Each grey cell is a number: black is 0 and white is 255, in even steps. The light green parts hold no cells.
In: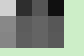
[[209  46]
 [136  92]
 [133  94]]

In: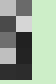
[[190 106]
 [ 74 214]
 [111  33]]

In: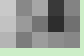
[[201 136]
 [194 154]
 [180 124]]

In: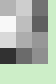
[[180 206]
 [248 190]
 [217 173]]

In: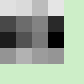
[[224 218]
 [ 72 108]
 [ 28  82]]

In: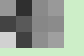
[[151  47]
 [ 67  89]
 [209  64]]
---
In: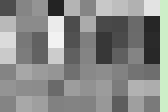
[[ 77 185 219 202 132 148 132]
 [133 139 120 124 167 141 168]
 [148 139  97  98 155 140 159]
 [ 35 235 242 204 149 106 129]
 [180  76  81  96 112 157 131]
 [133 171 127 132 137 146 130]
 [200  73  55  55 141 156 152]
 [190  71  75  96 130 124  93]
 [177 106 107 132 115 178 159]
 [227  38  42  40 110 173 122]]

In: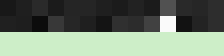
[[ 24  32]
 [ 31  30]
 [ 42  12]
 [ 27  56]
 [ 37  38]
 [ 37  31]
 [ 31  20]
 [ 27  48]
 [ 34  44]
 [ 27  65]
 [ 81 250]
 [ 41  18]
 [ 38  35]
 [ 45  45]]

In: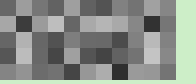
[[103 167 102  86 132]
 [157  60 178 188 147]
 [118 155 103 104 108]
 [ 98 190  82  70 114]
 [159 102 126 160  69]
 [ 97 169 106  84 151]
 [ 83 181 105  68 173]
 [129 169  76  98  47]
 [115 135 129 115 154]
 [161  50 185 196 151]
 [134 118 130 136 116]]

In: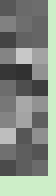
[[ 88 129  68 132  54 109 119 132 190 112  75]
 [106 110  98 200  49  78 168 164  86  94  94]
 [109 101 101 163 146  61 146  95 143  84 107]]

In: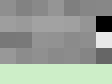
[[143 158 120 152]
 [130 154 121 140]
 [137 162 147 144]
 [149 162 146 138]
 [127 160 139 140]
 [134 149 142 133]
 [135   0 232 102]]

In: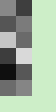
[[136  85 197  61  15 108]
 [ 62 123 106 217  87 133]]

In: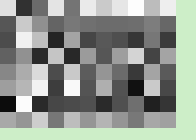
[[224  86  76  97 135 158  12 168]
 [ 49 202 241 145 172 182 252 149]
 [107 144 191  42 219 242  42 205]
 [228 100  36 197  76  61  71 119]
 [116 120 164  40 201 249  75 189]
 [234 112  70 155  92  84  80 149]
 [202 108  88  86 149 175  42 180]
 [230 108  79 158 107  82  80 149]
 [253 110  54 212  57  17 111 120]
 [188 125 119  68 164 202  32 167]
 [238 103  59 164  90  72  53 160]]
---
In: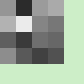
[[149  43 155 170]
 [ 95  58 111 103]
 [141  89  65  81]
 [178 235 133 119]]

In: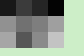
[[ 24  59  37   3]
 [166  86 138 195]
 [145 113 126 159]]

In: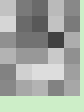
[[214 106  88 194 122]
 [144 114 114  65 173]
 [194 122 106 186 136]
 [179 152 152 201 144]
 [136 167 179 130 167]
 [130 208 221 221 159]]

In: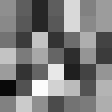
[[156  51 101 232  31  67 149]
 [115  59 195  51 109 174  67]
 [  9  82 252 210 187  82 180]
 [137  88  38  88 217 137 156]
 [143  94  38  94 217 129 156]
 [195 123 168 101  45 149  59]
 [129 203 143  75 115 123 174]]

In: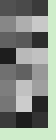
[[ 58  29  50]
 [ 81  74  58]
 [ 97  89  43]
 [112  97 152]
 [134 173 199]
 [ 29 185 193]
 [127 193 159]
 [119 205  35]]

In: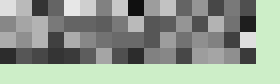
[[ 44  86  71  52  58  93 165  79  44 129 135  71 157 165 143  58]
 [172 143 179  64 172 135 114 106 106  86 157 114 143 129  64 223]
 [135 165 179 121 100 100  93 121 186  86  93 149  79 179 114  30]
 [223 186  52 100 231 207 129 200  16 157 194 100 149  71 121  79]]

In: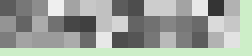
[[148 100 171 113  70  64 193 212 100 113 133 119 106 218 199]
 [ 92 119 141 239 163 199 193  92  77 205 205 163 232  52 178]
 [125 163 155 155 171 106 232  77  85 119 185 125  92 178 226]]

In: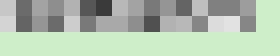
[[212  99 149 107 204 120 169 169 141  80 177 184 134 219 225 134]
 [198 107 163 141 177  86  58 184 163 120 149  99 191 128 128 156]]

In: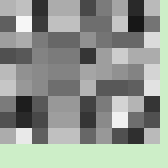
[[123  29  88 152 152  66 123 212 180  53]
 [ 80  41  72 158 158  53 138 240 110  80]
 [ 80  88 131 123 123  53 158 205 172 172]
 [186 145 138 131 131 165 158 145 131 212]
 [198 152 138 110 110 180  88  88  95 226]
 [158 172 123 103 103 145 116 103 103 219]
 [180 192  47 172 172  72 123 165  41 186]
 [172 233  95 192 192 103 152  80  47 186]
 [ 95 246  59 192 192 110 110 198  23 116]]
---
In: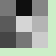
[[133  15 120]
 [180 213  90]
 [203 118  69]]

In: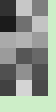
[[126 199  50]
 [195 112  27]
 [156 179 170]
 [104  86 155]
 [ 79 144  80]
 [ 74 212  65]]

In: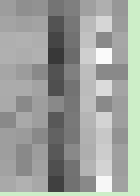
[[151 175 160 127 116 146 143 157]
 [155 214 186 119  83 163 160 164]
 [166 137 193 114  69 174 177 175]
 [164 250 207 107  56 177 173 176]
 [137 137 189 128  82 137 156 166]
 [164 219 187 115  79 163 171 171]
 [157 137 190 118 137 158 137 170]
 [158 211 181 121  88 158 169 137]
 [146 199 177 119  98 137 155 158]
 [159 204 174 137  88 157 137 158]
 [157 211 180 114  79 161 137 162]
 [161 247 137 113  64 168 177 169]]

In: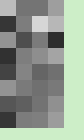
[[158 116 116 188]
 [183 214 125  54]
 [ 45 123  78 147]
 [164 142 126  49]
 [112 101 132  67]
 [121 112 122 147]
 [144 115  95  86]
 [156 127 124  54]]

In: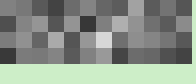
[[ 85 115  91 162  92 102 132 108  67  89 120 129]
 [139  91 112 146 175 127  55 148  85 149 132  79]
 [ 88 117 133 142 111 215 151  85 170 101 145 124]
 [ 67  80 103 108  69 153 129  90 132 121 123  57]]

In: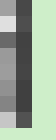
[[ 72 161]
 [ 78 223]
 [ 66 105]
 [ 67 154]
 [ 69 157]
 [ 64 145]
 [ 64 132]
 [ 82 198]]

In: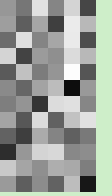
[[ 70 212 133 225 118 151]
 [184 235  63 166  94 158]
 [ 77 234 166 132 223 108]
 [184 219 143 155  67 212]
 [ 85 253 149 124 193  90]
 [153  13 188 163 102 138]
 [134 224 220  52 148 126]
 [225 194  97 219  87 164]
 [121  96 132 171  62  98]
 [141 136 216 212 151  45]
 [126 169 174 143 165 201]
 [ 23 189  98 140  94 154]]
